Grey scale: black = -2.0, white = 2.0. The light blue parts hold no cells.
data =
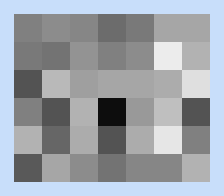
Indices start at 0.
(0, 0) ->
0.0
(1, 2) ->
0.3
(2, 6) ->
1.5
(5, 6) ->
0.8
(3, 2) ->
0.8
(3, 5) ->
1.0
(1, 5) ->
1.7
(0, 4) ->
-0.1
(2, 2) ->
0.5
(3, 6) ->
-0.7
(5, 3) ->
-0.2
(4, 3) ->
-0.7
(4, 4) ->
0.7
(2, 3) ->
0.6

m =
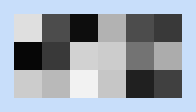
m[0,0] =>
1.5
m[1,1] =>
-1.1
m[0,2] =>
-1.8
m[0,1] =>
-0.8
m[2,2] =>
1.8

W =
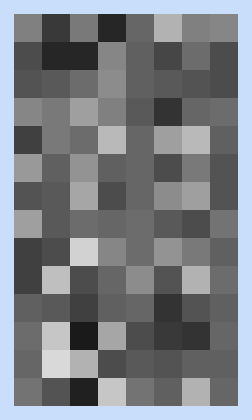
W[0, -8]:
0.0
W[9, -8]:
-1.0
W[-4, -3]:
-1.2
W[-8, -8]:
-0.7
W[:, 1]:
[-1.1, -1.4, -0.6, -0.1, -0.1, -0.5, -0.6, -0.6, -0.8, 1.0, -0.6, 1.1, 1.4, -0.7]
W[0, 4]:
-0.4
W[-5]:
[-1.0, 1.0, -0.8, -0.4, 0.2, -0.7, 0.8, -0.3]
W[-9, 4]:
-0.4
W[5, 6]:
-0.1
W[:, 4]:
[-0.4, -0.5, -0.5, -0.6, -0.4, -0.4, -0.4, -0.3, -0.3, 0.2, -0.4, -0.8, -0.6, -0.2]
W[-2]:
[-0.4, 1.4, 0.8, -0.8, -0.6, -0.7, -0.5, -0.5]
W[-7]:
[0.5, -0.6, -0.3, -0.4, -0.3, -0.6, -0.8, -0.2]
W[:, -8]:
[0.0, -0.8, -0.7, 0.1, -1.0, 0.4, -0.7, 0.5, -1.0, -1.0, -0.5, -0.3, -0.4, -0.2]
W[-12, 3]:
0.2
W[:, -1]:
[0.1, -0.8, -0.8, -0.3, -0.5, -0.7, -0.7, -0.2, -0.5, -0.3, -0.5, -0.4, -0.5, -0.4]
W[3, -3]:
-1.2
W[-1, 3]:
1.1
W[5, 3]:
-0.5
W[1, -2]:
-0.3
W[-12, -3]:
-0.6
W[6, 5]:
0.2
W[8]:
[-1.0, -0.8, 1.3, 0.1, -0.3, 0.3, -0.1, -0.5]
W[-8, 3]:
-0.8

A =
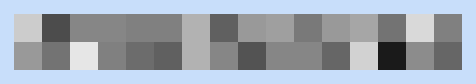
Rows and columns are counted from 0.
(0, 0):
1.2
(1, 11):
-0.4
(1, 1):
-0.2
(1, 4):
-0.3
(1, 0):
0.4
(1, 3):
0.0
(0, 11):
0.4
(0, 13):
-0.2
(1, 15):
-0.4
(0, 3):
0.1

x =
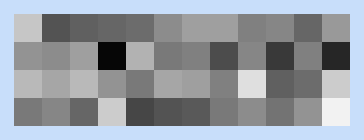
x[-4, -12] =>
1.1
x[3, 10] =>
0.3
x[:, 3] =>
[-0.4, -1.9, 0.3, 1.2]
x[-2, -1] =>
1.2
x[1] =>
[0.3, 0.2, 0.5, -1.9, 0.8, -0.1, 0.0, -0.8, 0.1, -1.1, 0.0, -1.4]
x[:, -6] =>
[0.5, 0.0, 0.5, -0.6]
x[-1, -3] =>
-0.2
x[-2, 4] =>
-0.1
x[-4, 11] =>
0.4
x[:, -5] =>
[0.5, -0.8, 0.0, -0.1]
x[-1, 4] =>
-0.9

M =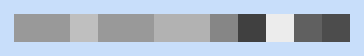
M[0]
0.4
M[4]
0.4
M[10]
-0.5
